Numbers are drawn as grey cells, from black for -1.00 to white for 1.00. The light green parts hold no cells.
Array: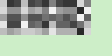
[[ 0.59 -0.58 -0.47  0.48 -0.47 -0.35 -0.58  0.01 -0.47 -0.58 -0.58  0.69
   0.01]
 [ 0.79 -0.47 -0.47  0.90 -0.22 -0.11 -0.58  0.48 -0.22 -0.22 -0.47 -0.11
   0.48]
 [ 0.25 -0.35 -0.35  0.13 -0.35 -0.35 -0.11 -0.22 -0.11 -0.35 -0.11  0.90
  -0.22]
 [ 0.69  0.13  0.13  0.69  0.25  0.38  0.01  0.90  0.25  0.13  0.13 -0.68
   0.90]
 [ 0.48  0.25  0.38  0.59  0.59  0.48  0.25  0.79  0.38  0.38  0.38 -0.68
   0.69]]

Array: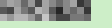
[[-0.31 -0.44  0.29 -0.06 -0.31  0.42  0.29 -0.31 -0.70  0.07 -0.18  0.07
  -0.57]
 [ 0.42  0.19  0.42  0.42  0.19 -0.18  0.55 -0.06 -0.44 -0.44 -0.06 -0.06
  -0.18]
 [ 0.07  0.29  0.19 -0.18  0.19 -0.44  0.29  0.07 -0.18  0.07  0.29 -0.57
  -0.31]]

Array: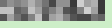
[[-0.10  0.14  0.02  0.14  0.38  0.14 -0.10 -0.44  0.14  0.14 -0.55  0.62
   0.26  0.38 -0.55]
 [-0.34  0.26 -0.10 -0.34  0.02  0.51 -0.34  0.26  0.38  0.02 -0.34 -0.44
  -0.44 -0.10 -0.22]
 [ 0.51  0.51 -0.22 -0.10  0.51  0.26 -0.22  0.02  0.26 -0.34 -0.44  0.02
   0.62  0.26 -0.55]]

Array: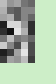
[[-0.63 -0.87  0.79  0.38 -0.63]
 [-0.76 -0.52  0.27  0.79 -0.40]
 [ 0.38 -0.19 -0.30  0.04  0.04]
 [ 0.59  0.04 -0.40  0.59 -0.40]
 [ 0.48  0.17  0.27 -0.08 -0.19]
 [-0.52  0.27  0.17  0.48 -0.52]
 [ 0.27  0.38 -0.30  0.04 -0.19]
 [-0.08  0.48 -0.08  0.04 -0.19]
 [-0.76  0.69  0.69  0.17 -0.63]]

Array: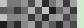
[[-0.78 -0.29 -0.67  0.05  0.26 -0.54  0.05 -0.29 -0.67 -0.06 -0.41]
 [-0.29 -0.18 -0.54 -0.18  0.38 -0.41  0.51 -0.78 -0.18  0.16 -0.54]
 [ 0.51 -0.06 -0.06  0.16 -0.41  0.38 -0.67 -0.06  0.26 -0.54  0.26]
 [ 0.51  0.05  0.05  0.16 -0.54  0.05 -0.67  0.16  0.26 -0.41 -0.06]]

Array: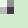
[[ 0.44 -0.50]
 [ 0.90  0.13]]

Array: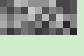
[[-0.10 -0.56 -0.33 -0.10 -0.23 -0.56 -0.45 -0.23 -0.45  0.03 -0.68]
 [-0.10 -0.45 -0.10 -0.45  0.58  0.35 -0.33  0.03 -0.10 -0.45 -0.33]
 [-0.33 -0.23  0.45  0.35  0.14  0.14  0.14  0.45 -0.45 -0.45 -0.33]
 [ 0.25 -0.10  0.25  0.25  0.45 -0.23  0.45 -0.33  0.58  0.14  0.03]
 [ 0.35  0.03  0.35 -0.10 -0.23  0.03 -0.56  0.14  0.35 -0.68  0.03]]

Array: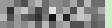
[[ 0.19 -0.60  0.32  0.54  0.08 -0.47 -0.15  0.76  0.08  0.32 -0.37  0.54
  -0.03 -0.03  0.32]
 [ 0.44 -0.37  0.19 -0.25 -0.37 -0.60 -0.03 -0.84  0.44 -0.71  0.32  0.54
   0.44 -0.15 -0.03]
 [ 0.08 -0.03  0.19  0.08  0.32 -0.25  0.44 -0.25  0.19  0.32 -0.37 -0.37
   0.08 -0.25 -0.15]
 [ 0.19  0.19 -0.15 -0.37  0.19  0.44 -0.15  0.08  0.08 -0.03  0.32 -0.25
   0.44 -0.15 -0.15]]

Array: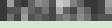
[[-0.56 -0.34 -0.34  0.10 -0.22 -0.34 -0.11 -0.45  0.33 -0.22 -0.45  0.00
  -0.22 -0.56 -0.45  0.10]
 [-0.56 -0.11 -0.45  0.23 -0.34 -0.22 -0.34 -0.45 -0.11  0.00 -0.22  0.10
  -0.11 -0.45 -0.34 -0.34]
 [-0.56  0.23 -0.45 -0.56 -0.22  0.10  0.00 -0.34  0.59  0.46  0.00 -0.22
  -0.56 -0.56 -0.45  0.23]]
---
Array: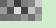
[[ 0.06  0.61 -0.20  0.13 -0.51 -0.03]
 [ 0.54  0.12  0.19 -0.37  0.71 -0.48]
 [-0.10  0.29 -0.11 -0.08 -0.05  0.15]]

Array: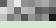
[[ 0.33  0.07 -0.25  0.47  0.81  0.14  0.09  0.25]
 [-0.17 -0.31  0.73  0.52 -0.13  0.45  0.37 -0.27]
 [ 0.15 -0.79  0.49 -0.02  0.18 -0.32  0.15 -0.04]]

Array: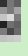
[[-0.07 -0.25 -0.61]
 [-0.04  0.28  0.17]
 [ 0.71 -0.03  0.54]
 [-0.12 -0.23 -0.73]
 [-0.45 -0.17 -0.03]
 [ 0.57  0.61  0.52]]

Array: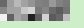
[[ 0.01 -0.05 -0.18  0.24  0.44  0.27  0.16  0.01 -0.02  0.20]
 [-0.28 -0.10  0.07  0.27  0.28  0.56  0.66 -0.06  0.05 -0.17]
 [-0.19  0.50  0.88 -0.23  0.30  0.16 -0.74 -0.26  0.65 -0.29]]

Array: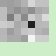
[[ 0.52  0.51  0.26  0.24  0.29  0.40  0.68]
 [ 0.33  0.38  0.48  0.24  0.14  0.24  0.12]
 [ 0.46  0.71  0.48 -0.02  0.44  0.08  0.61]
 [ 0.44  0.46  0.60  0.55  0.33  0.42 -0.75]
 [ 0.41  0.35  0.43  0.23  0.36  0.54  0.59]
 [ 0.61  0.60  0.44  0.33  0.34  0.24  0.91]]

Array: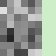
[[-0.31  0.13 -0.26  0.23  0.55 -0.04]
 [ 0.00  0.32  0.75  0.16  0.50  0.52]
 [ 0.61  0.56  0.02  0.34 -0.10  0.04]
 [-0.01 -0.11 -0.07  0.45  0.07  0.11]
 [-0.34 -0.19 -0.01 -0.60  0.10  0.14]
 [-0.45  0.09 -0.34 -0.71  0.10 -0.02]
 [-0.19 -0.03  0.03  0.02 -0.17  0.20]
 [ 0.57  0.66 -0.10  0.20 -0.49 -0.45]]

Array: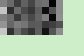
[[-0.97  0.10  0.02 -0.17 -0.52 -0.24 -0.45 -0.15 -0.11]
 [-0.35  0.10  0.54 -0.63 -0.15 -0.42 -0.57 -0.27 -0.89]
 [-0.94  0.13  0.00 -0.15 -0.54 -0.22 -0.42 -0.22 -0.02]
 [-0.50 -0.36  0.16 -0.20 -0.02 -0.08 -0.30 -0.28 -0.56]
 [-0.34  0.10  0.56 -0.61 -0.15 -0.41 -0.59 -0.26 -0.85]]

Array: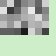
[[-0.21  0.62  0.15  0.65 -0.37  0.04  0.18]
 [-0.30  0.03  0.76 -0.55 -0.22  0.31  0.82]
 [ 0.70  0.17  0.25  0.14  0.18  0.38  0.45]
 [ 0.36  0.54  0.48  0.20  0.58 -0.08  0.42]
 [ 0.20 -0.48 -0.25 -0.25 -0.31 -0.79  0.66]]

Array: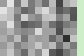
[[ 0.35  0.53  0.22  0.79 -0.05  0.56 -0.04  0.23 -0.13  0.47 -0.46]
 [-0.14 -0.31  0.77  0.51  0.16 -0.19 -0.07  0.48  0.70  0.36 -0.30]
 [ 0.27 -0.34  0.59  0.50 -0.05  0.62  0.19  0.06  0.51  0.56  0.01]
 [-0.04  0.10  0.30  0.74  0.06 -0.31 -0.19 -0.11  0.30 -0.11 -0.32]
 [ 0.21  0.24  0.25  0.41  0.15  0.06  0.14  0.71  0.26  0.28 -0.38]
 [-0.64  0.53  0.35  0.13  0.47 -0.08  0.32  0.22  0.27 -0.18  0.11]
 [ 0.28 -0.04  0.20  0.43  0.03  0.21  0.30  0.55  0.26  0.46 -0.12]
 [-0.09  0.16  0.31  0.56  0.15 -0.17  0.38  0.10  0.66 -0.29 -0.46]]
